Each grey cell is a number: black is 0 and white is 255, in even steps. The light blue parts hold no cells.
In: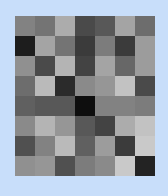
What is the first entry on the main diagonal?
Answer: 130
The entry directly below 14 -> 88
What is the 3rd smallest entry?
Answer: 35
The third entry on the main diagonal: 180
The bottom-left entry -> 144
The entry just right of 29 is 164
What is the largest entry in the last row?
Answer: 201
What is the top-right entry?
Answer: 109
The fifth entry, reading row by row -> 88
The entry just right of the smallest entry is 130
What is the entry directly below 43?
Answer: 88
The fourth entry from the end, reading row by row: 124
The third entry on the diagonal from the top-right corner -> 164
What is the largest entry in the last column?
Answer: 201
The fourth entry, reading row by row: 74
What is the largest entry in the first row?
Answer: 172

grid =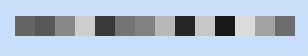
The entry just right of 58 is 117
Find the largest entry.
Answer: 219

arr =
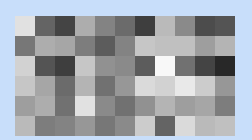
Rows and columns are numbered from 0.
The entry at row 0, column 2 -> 68
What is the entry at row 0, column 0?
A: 225
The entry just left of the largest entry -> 92
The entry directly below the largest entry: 210
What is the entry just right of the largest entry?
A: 113
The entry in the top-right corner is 84
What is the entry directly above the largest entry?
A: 192
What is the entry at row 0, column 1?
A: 100
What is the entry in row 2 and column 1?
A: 84
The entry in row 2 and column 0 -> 210
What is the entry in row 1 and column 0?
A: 119
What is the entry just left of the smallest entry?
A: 68
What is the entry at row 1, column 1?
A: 173

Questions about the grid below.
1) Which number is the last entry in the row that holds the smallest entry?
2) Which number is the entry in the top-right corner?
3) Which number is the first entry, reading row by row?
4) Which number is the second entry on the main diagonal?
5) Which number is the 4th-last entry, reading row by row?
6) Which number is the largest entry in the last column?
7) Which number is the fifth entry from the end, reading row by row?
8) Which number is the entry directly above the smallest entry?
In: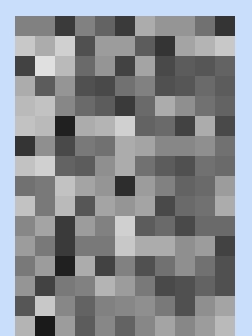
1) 186
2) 52
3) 129
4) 172
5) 164
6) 200
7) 135
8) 200

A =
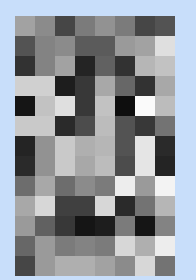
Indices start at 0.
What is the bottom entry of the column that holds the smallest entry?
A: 139
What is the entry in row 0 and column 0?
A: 162
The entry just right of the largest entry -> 188
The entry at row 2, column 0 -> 50
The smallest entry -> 14
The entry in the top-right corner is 83
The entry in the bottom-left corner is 70
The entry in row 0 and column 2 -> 70
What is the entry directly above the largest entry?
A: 50
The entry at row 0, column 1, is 139
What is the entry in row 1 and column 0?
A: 83
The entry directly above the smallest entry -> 103
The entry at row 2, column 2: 162
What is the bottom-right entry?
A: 115
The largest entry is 250
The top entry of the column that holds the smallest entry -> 123
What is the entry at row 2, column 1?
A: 131
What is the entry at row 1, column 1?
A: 131
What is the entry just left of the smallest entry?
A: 194

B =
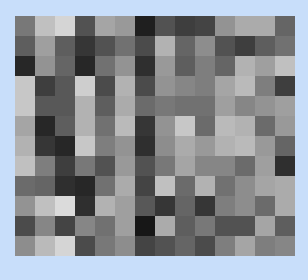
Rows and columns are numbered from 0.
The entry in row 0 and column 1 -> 192
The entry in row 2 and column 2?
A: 101
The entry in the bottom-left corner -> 141
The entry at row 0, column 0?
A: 120
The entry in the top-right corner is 101
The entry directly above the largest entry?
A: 47
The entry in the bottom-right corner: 134
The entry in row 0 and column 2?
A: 213
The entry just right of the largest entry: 47
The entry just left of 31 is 153
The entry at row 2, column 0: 39
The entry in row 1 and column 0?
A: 94
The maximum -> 219
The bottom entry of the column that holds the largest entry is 213
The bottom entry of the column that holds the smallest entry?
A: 68
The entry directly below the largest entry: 68
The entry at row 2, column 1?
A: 147
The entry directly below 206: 178
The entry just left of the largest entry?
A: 192

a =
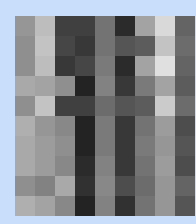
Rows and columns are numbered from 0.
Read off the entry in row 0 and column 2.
64
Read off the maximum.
224
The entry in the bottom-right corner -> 85
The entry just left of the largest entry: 163
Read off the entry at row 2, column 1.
189
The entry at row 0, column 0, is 150
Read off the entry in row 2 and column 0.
143
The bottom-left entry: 175
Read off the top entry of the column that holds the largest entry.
217
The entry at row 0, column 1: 189
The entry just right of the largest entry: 100
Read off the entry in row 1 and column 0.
143
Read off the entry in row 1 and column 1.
195
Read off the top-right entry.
100
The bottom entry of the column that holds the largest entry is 150

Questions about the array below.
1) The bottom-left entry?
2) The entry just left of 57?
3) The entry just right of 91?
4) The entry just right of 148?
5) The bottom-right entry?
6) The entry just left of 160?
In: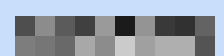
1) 125
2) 148
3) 64
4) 57
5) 84
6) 203

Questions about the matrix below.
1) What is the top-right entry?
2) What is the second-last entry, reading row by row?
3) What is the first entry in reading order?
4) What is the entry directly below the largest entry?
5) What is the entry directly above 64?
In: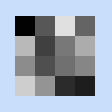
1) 100
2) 43
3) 2
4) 120
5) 87

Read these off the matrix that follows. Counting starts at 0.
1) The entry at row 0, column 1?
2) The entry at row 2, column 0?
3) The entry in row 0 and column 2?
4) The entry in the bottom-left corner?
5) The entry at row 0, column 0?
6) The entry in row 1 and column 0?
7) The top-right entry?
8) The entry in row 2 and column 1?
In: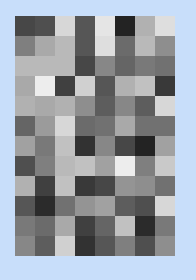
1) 79
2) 185
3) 215
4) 135
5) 71
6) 127
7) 222
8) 185
